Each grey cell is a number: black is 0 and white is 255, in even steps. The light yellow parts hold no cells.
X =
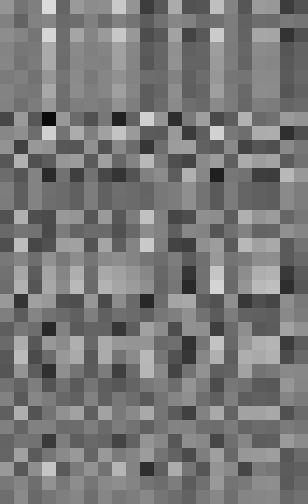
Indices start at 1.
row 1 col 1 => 149
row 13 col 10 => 83
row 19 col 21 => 90
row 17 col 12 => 130
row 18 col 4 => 81
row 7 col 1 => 131
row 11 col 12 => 110
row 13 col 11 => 129
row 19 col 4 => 145
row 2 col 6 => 109
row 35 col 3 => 110
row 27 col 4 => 48
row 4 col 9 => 161
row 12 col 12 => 123
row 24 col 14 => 145
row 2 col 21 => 121
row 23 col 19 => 96
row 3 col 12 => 89
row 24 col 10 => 94
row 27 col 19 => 115
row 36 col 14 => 98
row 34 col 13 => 172
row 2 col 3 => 130
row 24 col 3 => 110
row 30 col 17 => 99
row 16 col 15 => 143
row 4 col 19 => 139
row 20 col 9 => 161
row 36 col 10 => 125
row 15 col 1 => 124
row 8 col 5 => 109
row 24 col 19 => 89
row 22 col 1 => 153
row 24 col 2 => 119
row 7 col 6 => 140
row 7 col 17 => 123
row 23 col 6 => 96
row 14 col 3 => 131
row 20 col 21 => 57
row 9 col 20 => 113

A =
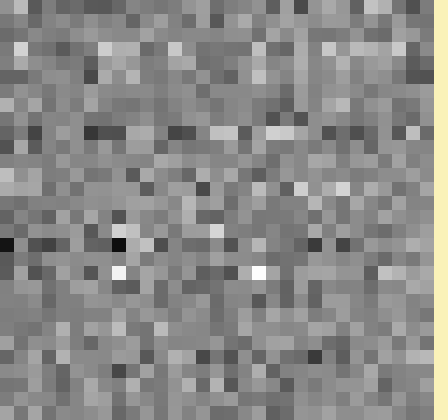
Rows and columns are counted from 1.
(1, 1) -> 145
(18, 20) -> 132
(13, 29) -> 141
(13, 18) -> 119
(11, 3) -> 91
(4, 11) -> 106
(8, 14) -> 140
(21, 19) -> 149
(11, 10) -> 157
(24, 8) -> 150
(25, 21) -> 163
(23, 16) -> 109
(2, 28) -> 120
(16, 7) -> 166
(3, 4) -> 127
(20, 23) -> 163
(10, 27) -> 106
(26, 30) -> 178
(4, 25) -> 150
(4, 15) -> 115
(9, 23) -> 142
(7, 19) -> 143
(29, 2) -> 148
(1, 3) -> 89
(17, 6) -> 155
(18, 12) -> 78
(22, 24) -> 156
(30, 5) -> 138
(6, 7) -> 73
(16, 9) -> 83
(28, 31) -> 159
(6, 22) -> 165
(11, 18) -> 116
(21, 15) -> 104
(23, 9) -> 160
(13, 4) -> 125
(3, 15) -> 137
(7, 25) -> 150
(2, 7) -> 143
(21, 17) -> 140

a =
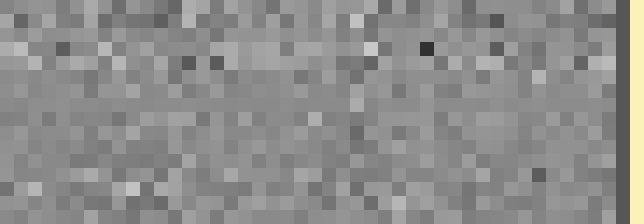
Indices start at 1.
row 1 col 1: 132
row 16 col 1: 138
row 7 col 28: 151
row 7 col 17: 133
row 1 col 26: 150
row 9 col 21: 139
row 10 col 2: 151
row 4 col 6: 136
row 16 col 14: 159
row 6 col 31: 143
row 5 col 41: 160
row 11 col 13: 151
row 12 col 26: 151
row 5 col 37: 121
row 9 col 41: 129
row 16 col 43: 125
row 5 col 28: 162
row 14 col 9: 166
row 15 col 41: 147
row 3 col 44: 151
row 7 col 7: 123
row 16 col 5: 136
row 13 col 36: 129
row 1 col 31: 137
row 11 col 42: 145
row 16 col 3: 147
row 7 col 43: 155
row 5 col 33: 172
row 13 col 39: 92
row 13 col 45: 86
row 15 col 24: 116
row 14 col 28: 153
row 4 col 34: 151
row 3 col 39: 134
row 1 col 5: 125
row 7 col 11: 137
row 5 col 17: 171
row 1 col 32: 152

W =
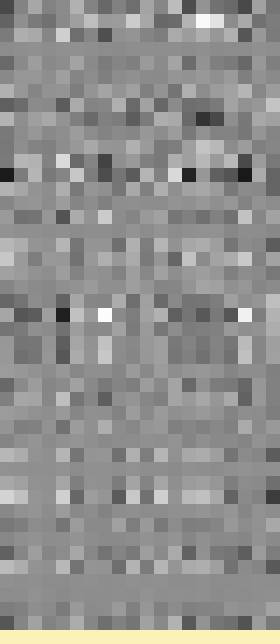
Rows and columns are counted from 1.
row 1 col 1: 73
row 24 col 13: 141
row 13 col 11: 180
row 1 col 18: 73
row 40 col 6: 167
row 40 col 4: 133
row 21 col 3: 139
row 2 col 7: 190
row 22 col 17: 159
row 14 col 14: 162
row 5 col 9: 133
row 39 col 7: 141
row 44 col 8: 140
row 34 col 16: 140
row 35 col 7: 145
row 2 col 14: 179
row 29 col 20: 129
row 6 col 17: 154
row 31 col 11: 149
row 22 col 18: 143
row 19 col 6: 114
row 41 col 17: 114
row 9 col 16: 73
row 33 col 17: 116
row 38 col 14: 126
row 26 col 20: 160
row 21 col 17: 144
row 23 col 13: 95
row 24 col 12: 119
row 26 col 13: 118
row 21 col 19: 134
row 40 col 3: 158
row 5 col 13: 164
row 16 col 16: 129
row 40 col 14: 98
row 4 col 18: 140
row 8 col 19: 151
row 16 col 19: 134
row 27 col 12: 155

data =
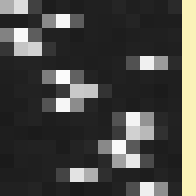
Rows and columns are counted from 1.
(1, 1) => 175
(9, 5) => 32
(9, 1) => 27
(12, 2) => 32
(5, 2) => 35
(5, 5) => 31
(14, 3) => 36
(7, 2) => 34
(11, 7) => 40
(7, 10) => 31
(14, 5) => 33
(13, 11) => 29
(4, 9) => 30
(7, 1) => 30
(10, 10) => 209
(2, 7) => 32
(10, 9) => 59
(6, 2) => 32
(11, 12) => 29
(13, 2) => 30
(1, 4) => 29
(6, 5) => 251
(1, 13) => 42
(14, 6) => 25
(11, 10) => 89
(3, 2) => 249
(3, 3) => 93
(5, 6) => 32
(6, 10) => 31
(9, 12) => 40
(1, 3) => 65
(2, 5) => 246
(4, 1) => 54
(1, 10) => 31
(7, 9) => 31
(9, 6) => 34
